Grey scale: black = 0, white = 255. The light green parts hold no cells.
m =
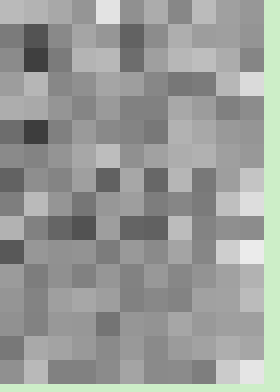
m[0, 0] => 186
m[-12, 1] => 169
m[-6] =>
[88, 151, 145, 147, 124, 153, 138, 164, 134, 206, 235]
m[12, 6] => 136
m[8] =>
[126, 186, 149, 118, 151, 158, 125, 134, 123, 191, 221]
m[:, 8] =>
[187, 157, 190, 123, 156, 168, 177, 120, 123, 131, 134, 147, 161, 153, 162, 126]
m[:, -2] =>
[160, 159, 172, 183, 128, 153, 159, 158, 191, 143, 206, 161, 162, 159, 174, 203]
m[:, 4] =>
[227, 150, 184, 165, 154, 137, 189, 97, 151, 158, 124, 150, 158, 116, 138, 139]
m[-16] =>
[186, 179, 168, 149, 227, 144, 172, 135, 187, 160, 151]
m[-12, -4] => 168
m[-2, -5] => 138
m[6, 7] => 173
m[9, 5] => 100
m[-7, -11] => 178
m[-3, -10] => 130
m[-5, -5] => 152
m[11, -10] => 125
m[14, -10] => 169
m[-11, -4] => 178
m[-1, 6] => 138
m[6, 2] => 148
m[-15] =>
[123, 83, 137, 165, 150, 98, 140, 174, 157, 159, 148]
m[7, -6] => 167
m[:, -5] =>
[172, 140, 159, 135, 129, 120, 161, 103, 125, 97, 138, 152, 136, 147, 138, 138]
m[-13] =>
[157, 182, 135, 144, 165, 158, 135, 119, 123, 183, 218]
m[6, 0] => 138
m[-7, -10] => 129
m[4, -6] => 129

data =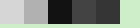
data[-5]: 214
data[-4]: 177

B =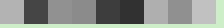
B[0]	179
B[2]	145
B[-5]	61

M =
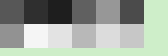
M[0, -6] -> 87
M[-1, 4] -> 220
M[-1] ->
[146, 245, 227, 184, 220, 199]
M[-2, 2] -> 30

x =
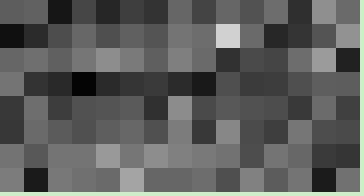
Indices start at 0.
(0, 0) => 93
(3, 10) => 59
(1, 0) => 16
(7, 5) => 164
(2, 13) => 155
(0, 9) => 102
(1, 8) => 109
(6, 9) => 114
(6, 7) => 128
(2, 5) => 122
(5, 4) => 94
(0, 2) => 22
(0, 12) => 47
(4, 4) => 84
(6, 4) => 153
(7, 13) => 27
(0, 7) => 102
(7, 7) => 102
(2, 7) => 127
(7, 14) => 113
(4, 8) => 74
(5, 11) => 62
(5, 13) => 77
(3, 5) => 53
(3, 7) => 43
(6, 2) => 116
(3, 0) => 116
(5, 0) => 55
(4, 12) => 57
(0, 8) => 68
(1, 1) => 43

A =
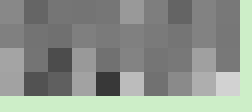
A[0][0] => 136
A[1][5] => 128
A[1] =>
[128, 115, 112, 127, 122, 128, 122, 117, 130, 119]
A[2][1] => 116
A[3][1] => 82
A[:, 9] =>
[120, 119, 120, 210]
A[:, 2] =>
[117, 112, 76, 95]
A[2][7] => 120
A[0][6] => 126
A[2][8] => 160
